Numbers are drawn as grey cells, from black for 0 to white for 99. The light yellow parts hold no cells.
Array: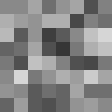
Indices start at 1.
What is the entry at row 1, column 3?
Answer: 64
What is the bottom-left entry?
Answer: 39
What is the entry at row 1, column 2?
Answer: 53
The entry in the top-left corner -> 53
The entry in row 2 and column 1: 68
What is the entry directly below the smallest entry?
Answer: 50
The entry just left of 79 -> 61
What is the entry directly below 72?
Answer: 39
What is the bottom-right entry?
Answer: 53
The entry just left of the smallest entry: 31
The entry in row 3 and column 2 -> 35
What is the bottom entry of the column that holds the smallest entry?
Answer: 39
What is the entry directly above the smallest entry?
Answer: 35

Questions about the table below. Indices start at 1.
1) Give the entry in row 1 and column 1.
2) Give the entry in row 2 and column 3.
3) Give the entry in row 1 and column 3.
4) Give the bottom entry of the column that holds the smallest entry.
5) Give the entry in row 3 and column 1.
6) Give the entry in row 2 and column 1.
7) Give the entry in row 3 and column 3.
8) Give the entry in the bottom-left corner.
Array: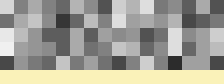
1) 83
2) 76
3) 66
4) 17
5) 90
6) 44
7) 58
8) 28

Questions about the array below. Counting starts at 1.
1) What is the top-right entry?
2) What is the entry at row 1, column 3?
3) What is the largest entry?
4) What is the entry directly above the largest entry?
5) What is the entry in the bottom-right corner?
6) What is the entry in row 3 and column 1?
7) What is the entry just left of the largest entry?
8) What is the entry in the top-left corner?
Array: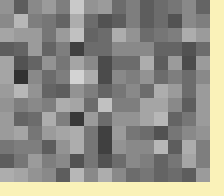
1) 39
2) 53
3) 82
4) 64
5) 60
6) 64
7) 49
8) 57

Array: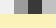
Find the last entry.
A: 75
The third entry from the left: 22

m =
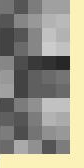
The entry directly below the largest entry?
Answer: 19
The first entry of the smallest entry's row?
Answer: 52
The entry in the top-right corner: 62
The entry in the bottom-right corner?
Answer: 48
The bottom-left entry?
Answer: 41
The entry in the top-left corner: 45
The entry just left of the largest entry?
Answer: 52
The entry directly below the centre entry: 37
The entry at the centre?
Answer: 37
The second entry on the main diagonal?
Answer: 52
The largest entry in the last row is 66
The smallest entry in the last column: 15
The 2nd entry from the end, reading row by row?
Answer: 33
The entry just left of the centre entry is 26

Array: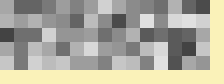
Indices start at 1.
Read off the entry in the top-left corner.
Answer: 65
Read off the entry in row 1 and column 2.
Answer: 39
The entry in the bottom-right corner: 58
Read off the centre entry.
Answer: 43
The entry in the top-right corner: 29
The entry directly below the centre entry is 61
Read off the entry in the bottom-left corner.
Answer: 77
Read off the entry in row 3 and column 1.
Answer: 26
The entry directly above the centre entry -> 54
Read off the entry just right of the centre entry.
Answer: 54
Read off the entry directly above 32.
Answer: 35
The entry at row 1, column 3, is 39
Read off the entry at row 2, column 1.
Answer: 69

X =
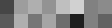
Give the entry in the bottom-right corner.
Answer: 38
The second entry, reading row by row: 61
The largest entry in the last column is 54
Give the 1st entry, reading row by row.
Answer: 27
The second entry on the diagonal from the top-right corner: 50

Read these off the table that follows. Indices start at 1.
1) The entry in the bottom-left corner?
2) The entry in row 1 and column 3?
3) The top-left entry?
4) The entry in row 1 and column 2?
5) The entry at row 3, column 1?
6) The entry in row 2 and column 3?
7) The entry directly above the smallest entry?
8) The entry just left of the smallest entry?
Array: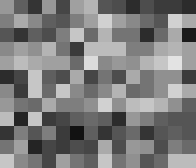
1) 77
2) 20
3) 59
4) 37
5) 33
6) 53
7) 37
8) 23

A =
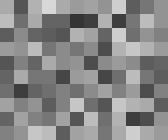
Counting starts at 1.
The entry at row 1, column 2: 33
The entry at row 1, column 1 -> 66
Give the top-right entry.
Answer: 57
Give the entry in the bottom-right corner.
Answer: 60
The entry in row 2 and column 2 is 43
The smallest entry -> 20
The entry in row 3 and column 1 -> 36
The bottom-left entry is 50
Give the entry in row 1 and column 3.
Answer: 69
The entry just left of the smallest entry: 39
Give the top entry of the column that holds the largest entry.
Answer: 84
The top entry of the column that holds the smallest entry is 60
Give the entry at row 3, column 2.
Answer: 54
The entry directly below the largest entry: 39
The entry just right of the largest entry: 66
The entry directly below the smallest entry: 69
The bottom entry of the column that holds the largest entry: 73
